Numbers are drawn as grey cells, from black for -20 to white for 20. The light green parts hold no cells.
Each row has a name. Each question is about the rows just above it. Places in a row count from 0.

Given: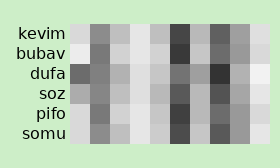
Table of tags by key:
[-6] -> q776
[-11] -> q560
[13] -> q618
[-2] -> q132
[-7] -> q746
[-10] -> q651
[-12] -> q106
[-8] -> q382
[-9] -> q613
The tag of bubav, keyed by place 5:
q560
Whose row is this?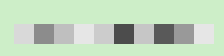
somu
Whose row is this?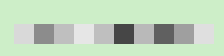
kevim
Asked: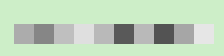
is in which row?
soz
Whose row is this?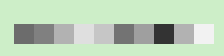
dufa

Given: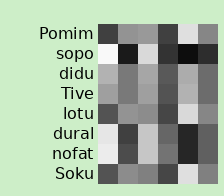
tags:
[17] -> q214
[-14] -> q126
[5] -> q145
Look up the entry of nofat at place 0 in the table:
q214
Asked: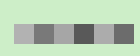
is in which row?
didu
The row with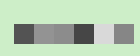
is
lotu
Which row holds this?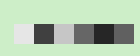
dural
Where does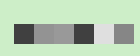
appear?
Pomim

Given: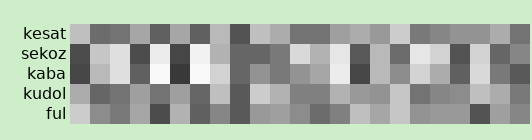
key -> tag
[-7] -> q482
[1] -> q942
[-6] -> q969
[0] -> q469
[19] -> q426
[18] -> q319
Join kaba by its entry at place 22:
q969
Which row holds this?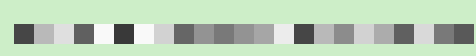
kaba

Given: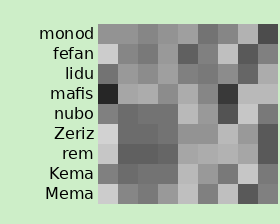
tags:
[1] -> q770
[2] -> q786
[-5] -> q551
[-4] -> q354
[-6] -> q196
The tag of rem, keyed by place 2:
q551
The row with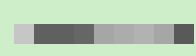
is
rem

